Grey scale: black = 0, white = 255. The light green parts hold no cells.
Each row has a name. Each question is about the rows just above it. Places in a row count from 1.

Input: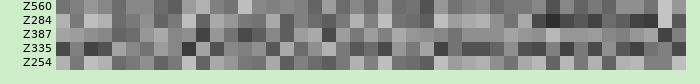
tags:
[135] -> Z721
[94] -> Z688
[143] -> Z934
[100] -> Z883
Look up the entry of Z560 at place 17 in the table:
Z721
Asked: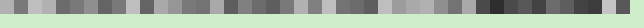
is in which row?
Z284

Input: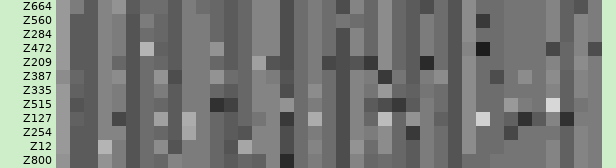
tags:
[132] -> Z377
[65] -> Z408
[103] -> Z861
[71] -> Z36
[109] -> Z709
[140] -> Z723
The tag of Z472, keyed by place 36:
Z36
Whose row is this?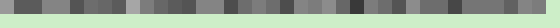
Z254
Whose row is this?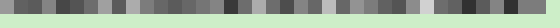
Z127
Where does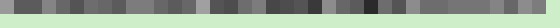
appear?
Z209
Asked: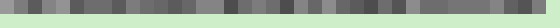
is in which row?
Z664
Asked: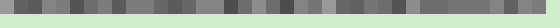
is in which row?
Z335

